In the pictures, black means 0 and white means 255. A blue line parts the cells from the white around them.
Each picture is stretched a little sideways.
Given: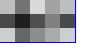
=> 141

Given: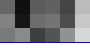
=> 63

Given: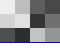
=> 195

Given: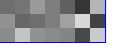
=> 146

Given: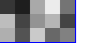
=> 202

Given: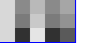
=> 229

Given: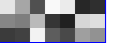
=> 243

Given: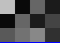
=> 136

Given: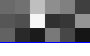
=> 27

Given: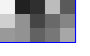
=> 98
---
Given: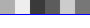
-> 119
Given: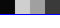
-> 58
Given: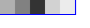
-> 236
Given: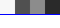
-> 42
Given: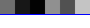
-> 196
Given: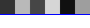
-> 158
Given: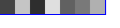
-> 176
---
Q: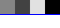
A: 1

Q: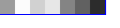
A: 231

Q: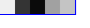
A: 161

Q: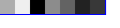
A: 140

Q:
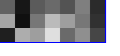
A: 106

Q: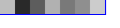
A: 177

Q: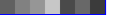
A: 199

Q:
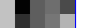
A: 110

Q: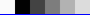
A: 125

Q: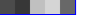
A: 213
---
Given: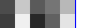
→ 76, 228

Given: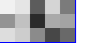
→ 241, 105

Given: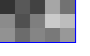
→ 51, 152

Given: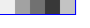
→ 239, 195

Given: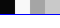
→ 7, 201

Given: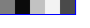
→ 126, 74

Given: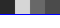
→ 41, 75

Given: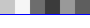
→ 199, 94

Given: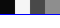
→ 9, 142

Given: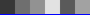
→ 55, 162
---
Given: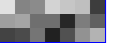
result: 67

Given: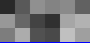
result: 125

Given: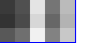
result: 88

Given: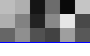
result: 102

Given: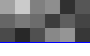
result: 74

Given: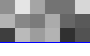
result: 62

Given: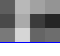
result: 121

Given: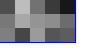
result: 127
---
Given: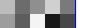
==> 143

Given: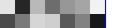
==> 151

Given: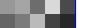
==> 109

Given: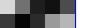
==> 30

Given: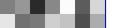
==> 251

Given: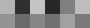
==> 39

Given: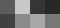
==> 201
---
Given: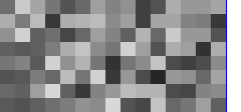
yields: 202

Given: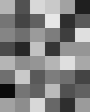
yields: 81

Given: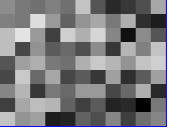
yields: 120

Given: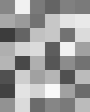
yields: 241

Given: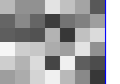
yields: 145
